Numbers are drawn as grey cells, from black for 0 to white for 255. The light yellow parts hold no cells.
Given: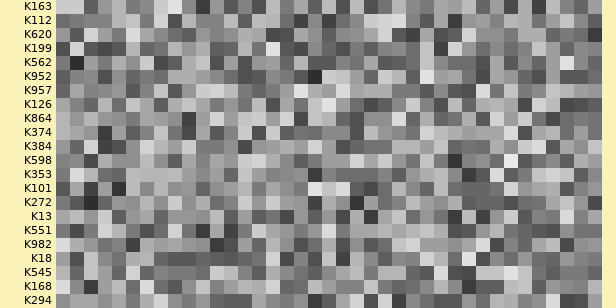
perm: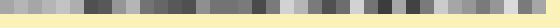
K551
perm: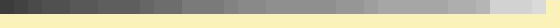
K294
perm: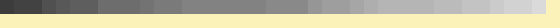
K112
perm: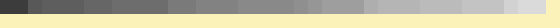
K353
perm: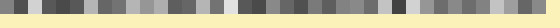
K199
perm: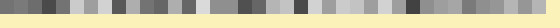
K864
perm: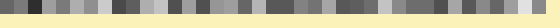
K562

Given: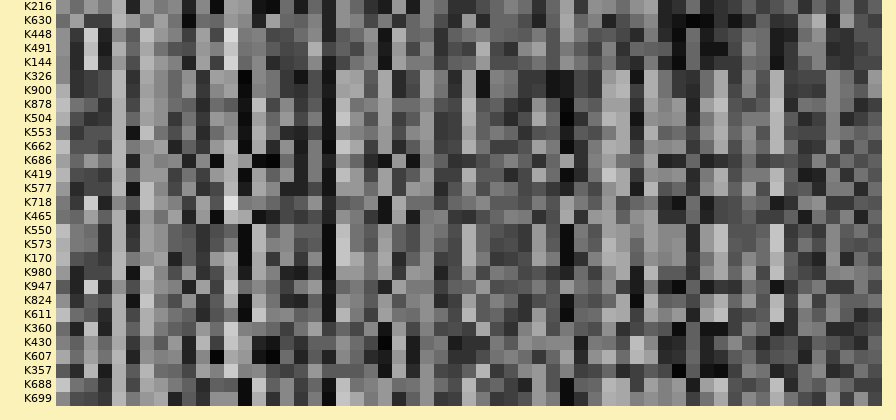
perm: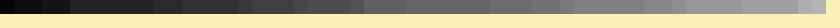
K686
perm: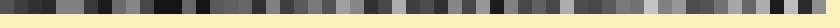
K491
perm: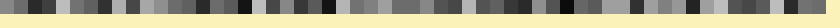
K878

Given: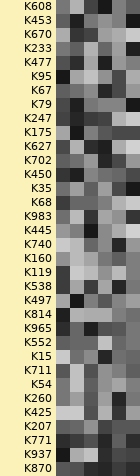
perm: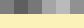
K160
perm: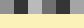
K983
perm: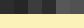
K870
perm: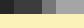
K538

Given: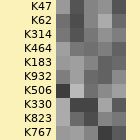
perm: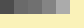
K62
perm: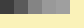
K767

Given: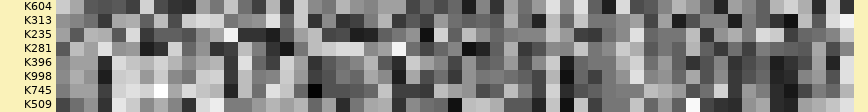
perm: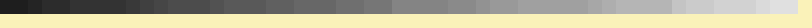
K396
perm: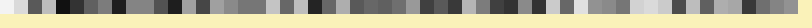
K313
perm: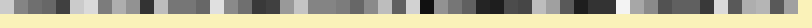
K235

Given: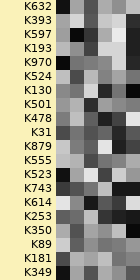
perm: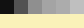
K632
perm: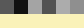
K349
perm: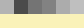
K555
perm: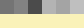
K181
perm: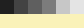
K879
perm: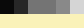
K130

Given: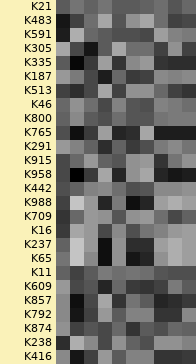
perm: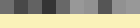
K709
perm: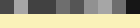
K483

